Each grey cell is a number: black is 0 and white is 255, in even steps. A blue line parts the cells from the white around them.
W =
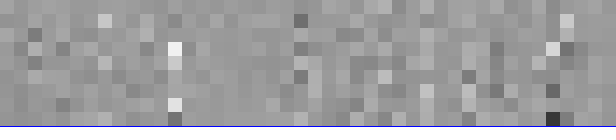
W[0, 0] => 163
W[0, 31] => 149
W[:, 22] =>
[150, 152, 158, 143, 168, 175, 176, 162, 154]
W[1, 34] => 152
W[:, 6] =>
[153, 156, 144, 168, 148, 143, 161, 158, 166]
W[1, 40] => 201
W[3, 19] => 150
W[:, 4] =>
[159, 162, 166, 132, 150, 161, 161, 131, 148]
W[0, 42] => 163
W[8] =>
[149, 146, 148, 154, 148, 163, 166, 177, 156, 145, 150, 153, 116, 158, 155, 154, 158, 158, 158, 160, 161, 178, 154, 146, 137, 173, 153, 135, 175, 151, 173, 153, 156, 132, 172, 162, 166, 153, 158, 55, 126, 163, 160, 150]
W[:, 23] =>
[165, 153, 159, 150, 152, 154, 151, 148, 146]
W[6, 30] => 193
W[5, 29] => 148
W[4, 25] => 138
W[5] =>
[147, 152, 170, 162, 161, 147, 143, 153, 140, 151, 153, 141, 167, 155, 149, 161, 157, 149, 155, 148, 160, 123, 175, 154, 167, 138, 156, 188, 147, 148, 150, 149, 161, 125, 164, 139, 151, 150, 142, 141, 156, 151, 162, 156]
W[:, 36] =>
[145, 156, 151, 149, 160, 151, 172, 140, 166]
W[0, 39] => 140
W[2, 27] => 141
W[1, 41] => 154
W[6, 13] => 164
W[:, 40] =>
[154, 201, 177, 115, 133, 156, 159, 152, 126]
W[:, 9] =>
[156, 150, 162, 158, 159, 151, 137, 159, 145]
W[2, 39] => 144
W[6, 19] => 153
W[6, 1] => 143
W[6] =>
[149, 143, 151, 154, 161, 153, 161, 152, 159, 137, 146, 153, 165, 164, 159, 152, 157, 151, 156, 153, 140, 151, 176, 151, 159, 151, 165, 142, 135, 151, 193, 154, 155, 188, 145, 121, 172, 152, 159, 104, 159, 152, 154, 150]
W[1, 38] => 158
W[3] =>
[154, 136, 175, 156, 132, 160, 168, 151, 159, 158, 136, 155, 241, 142, 166, 153, 152, 156, 160, 150, 158, 128, 143, 150, 156, 167, 155, 170, 147, 152, 169, 151, 153, 172, 167, 125, 149, 151, 154, 214, 115, 137, 151, 152]

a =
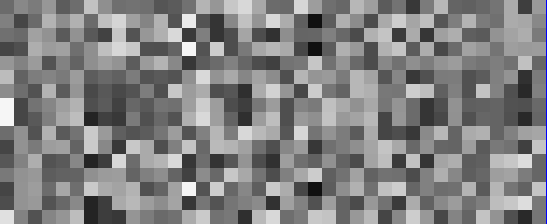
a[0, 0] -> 107
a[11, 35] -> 189
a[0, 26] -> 158
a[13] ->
[69, 147, 157, 108, 167, 110, 201, 170, 163, 179, 80, 100, 162, 245, 83, 205, 103, 135, 94, 201, 172, 71, 16, 92, 142, 177, 112, 192, 205, 102, 129, 109, 112, 179, 90, 181, 117, 98, 196]
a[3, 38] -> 156
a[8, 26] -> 184
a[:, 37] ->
[62, 167, 173, 154, 193, 49, 41, 80, 41, 161, 64, 221, 124, 98, 221, 41]
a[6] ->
[140, 110, 82, 179, 91, 149, 73, 88, 73, 83, 125, 79, 199, 156, 172, 78, 86, 47, 171, 210, 149, 71, 204, 118, 99, 183, 176, 120, 118, 205, 190, 96, 128, 81, 195, 130, 80, 41, 128]
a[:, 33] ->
[96, 179, 95, 162, 123, 81, 81, 95, 81, 171, 158, 92, 94, 179, 112, 100]
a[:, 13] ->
[113, 234, 58, 245, 55, 144, 156, 158, 176, 83, 196, 55, 65, 245, 55, 171]
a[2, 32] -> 174
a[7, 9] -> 103
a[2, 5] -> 146
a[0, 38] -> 154
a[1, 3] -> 179
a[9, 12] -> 157
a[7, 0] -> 246
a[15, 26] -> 184
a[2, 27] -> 196
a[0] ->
[107, 136, 123, 151, 92, 109, 194, 143, 111, 114, 111, 85, 91, 113, 180, 150, 199, 216, 168, 107, 105, 214, 157, 111, 103, 183, 158, 91, 115, 56, 123, 183, 100, 96, 103, 116, 171, 62, 154]
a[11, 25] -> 75
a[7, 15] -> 157
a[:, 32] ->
[100, 126, 174, 107, 156, 124, 128, 146, 145, 100, 100, 174, 135, 112, 156, 132]
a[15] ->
[224, 130, 82, 133, 149, 189, 36, 61, 56, 149, 124, 106, 113, 171, 202, 114, 120, 47, 185, 216, 110, 123, 200, 195, 100, 152, 184, 69, 136, 205, 152, 72, 132, 100, 195, 147, 80, 41, 118]
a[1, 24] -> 176
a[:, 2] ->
[123, 106, 161, 174, 155, 125, 82, 115, 89, 82, 122, 174, 152, 157, 153, 82]
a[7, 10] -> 89
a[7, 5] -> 178
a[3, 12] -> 99
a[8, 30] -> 53
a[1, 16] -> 136
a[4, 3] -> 83
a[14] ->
[77, 147, 153, 83, 104, 137, 36, 61, 170, 184, 157, 141, 164, 55, 118, 83, 117, 128, 139, 49, 160, 130, 81, 158, 99, 75, 152, 114, 59, 172, 97, 137, 156, 112, 126, 189, 199, 221, 120]

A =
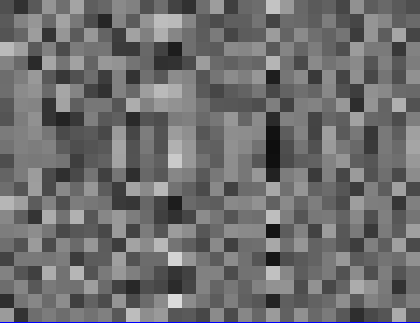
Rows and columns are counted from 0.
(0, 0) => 80
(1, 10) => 148
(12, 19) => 34
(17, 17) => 109
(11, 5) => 62
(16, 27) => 123
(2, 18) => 95
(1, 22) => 93
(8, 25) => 162
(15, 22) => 120
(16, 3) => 118
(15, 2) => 52
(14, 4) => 80
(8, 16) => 151
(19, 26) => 79
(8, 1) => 125
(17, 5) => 106
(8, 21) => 125
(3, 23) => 100
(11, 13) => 152
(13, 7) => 92
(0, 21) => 104
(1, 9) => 91
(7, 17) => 85
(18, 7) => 93
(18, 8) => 159
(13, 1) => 84
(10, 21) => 117
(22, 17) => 135
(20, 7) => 107
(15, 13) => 70
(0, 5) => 164
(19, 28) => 84
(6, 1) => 139
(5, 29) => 145
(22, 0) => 155
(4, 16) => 97
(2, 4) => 150
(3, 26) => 121

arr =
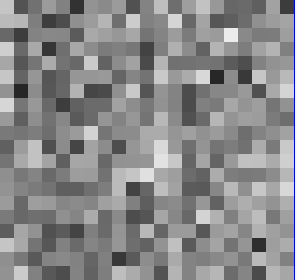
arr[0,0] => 197
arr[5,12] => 153
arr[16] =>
[93, 166, 146, 81, 91, 68, 127, 106, 149, 107, 184, 101, 155, 155, 87, 155, 163, 134, 178, 160, 147]
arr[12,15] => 172
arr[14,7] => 160
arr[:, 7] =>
[138, 181, 160, 123, 98, 153, 74, 107, 149, 117, 140, 104, 114, 125, 160, 105, 106, 122, 128, 126]
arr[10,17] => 113
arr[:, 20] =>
[60, 164, 158, 128, 151, 185, 212, 146, 110, 162, 201, 207, 183, 216, 175, 160, 147, 172, 129, 166]
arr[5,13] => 171
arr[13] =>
[147, 132, 123, 115, 95, 95, 111, 125, 187, 67, 102, 190, 162, 91, 89, 135, 185, 144, 199, 167, 216]
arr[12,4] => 124
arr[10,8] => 77
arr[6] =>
[146, 38, 140, 87, 103, 179, 70, 74, 144, 201, 85, 148, 131, 76, 113, 135, 136, 153, 80, 169, 212]
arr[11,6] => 165
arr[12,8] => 186
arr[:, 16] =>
[103, 94, 236, 150, 91, 140, 136, 167, 148, 138, 125, 153, 125, 185, 157, 128, 163, 115, 147, 108]
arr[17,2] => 116
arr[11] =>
[116, 169, 194, 163, 95, 166, 165, 104, 146, 147, 149, 226, 199, 101, 165, 100, 153, 192, 191, 171, 207]
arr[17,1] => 168
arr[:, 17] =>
[106, 108, 137, 125, 78, 57, 153, 148, 159, 110, 113, 192, 121, 144, 174, 165, 134, 149, 121, 133]
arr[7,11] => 146
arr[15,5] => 133
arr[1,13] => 104
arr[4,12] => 113
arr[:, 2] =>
[113, 126, 131, 169, 117, 150, 140, 152, 142, 125, 194, 194, 132, 123, 158, 111, 146, 116, 89, 129]
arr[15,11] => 166
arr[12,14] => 98
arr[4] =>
[167, 86, 117, 171, 115, 104, 202, 98, 140, 162, 74, 181, 113, 114, 117, 114, 91, 78, 130, 146, 151]
